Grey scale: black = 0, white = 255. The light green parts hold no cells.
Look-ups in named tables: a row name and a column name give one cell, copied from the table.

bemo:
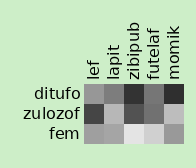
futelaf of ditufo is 118
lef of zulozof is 69
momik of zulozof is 189
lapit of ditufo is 125
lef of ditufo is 151
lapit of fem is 165
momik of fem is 153
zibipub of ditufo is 51
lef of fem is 159
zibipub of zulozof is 82
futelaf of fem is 208
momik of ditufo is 47
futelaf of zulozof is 113

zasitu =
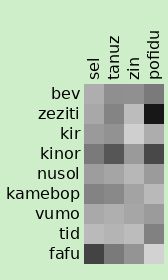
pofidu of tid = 129
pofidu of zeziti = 23
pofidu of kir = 173
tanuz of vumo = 175
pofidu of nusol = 155
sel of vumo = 169
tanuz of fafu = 122
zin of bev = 144
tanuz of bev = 143
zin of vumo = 166

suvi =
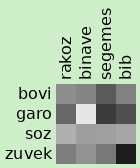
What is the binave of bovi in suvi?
132
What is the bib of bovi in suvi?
129
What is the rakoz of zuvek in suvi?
126
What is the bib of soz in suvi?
166
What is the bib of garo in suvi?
80
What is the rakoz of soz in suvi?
175
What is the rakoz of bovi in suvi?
142
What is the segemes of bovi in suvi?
90
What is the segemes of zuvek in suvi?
120
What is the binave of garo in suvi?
230
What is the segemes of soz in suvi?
160
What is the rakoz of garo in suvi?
103
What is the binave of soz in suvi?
158
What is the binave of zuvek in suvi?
146
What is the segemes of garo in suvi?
59
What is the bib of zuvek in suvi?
28

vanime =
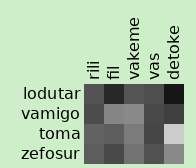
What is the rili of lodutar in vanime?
83
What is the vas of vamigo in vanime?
73
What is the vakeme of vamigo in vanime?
137
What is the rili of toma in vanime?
98
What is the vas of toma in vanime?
70
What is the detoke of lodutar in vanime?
22
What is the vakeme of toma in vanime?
123

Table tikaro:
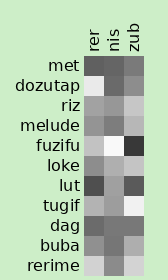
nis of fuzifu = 249
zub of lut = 90
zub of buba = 174
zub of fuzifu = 56
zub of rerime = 211
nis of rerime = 139
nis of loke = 175
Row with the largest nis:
fuzifu

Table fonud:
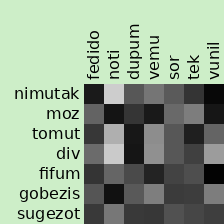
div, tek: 64
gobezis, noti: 17
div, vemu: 144
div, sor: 87
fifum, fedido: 52
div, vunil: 156
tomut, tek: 31
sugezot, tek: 70
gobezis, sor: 59
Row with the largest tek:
moz

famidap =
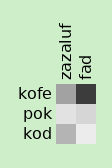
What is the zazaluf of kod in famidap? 180
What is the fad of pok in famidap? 214
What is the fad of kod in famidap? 236
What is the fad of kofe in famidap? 60
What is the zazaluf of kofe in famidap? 162
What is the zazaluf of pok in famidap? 226
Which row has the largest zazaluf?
pok

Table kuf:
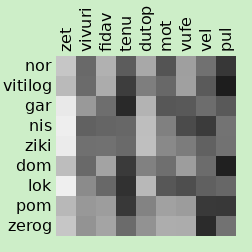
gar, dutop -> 179
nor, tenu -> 92
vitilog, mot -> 104
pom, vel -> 57
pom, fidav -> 157
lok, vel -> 96
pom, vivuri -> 152
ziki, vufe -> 124
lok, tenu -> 49
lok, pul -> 103
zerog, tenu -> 107
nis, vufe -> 75
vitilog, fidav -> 172
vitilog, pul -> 29
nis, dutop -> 190
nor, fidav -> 177
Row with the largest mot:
zerog

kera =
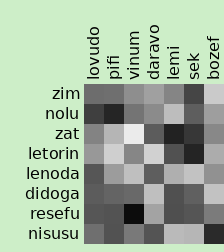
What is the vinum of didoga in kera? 105
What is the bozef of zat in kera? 136
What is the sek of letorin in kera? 36
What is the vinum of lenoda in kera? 191
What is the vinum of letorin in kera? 134
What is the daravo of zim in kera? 160
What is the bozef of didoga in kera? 194
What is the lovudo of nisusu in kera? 111
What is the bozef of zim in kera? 202
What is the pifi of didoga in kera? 100
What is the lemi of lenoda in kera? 175

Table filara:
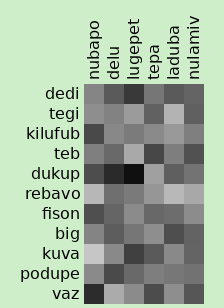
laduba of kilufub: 153
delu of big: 93
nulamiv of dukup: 115
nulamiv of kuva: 100
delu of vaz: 171
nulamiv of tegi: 96
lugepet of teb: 169
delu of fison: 101
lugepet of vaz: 139
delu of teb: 105
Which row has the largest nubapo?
kuva

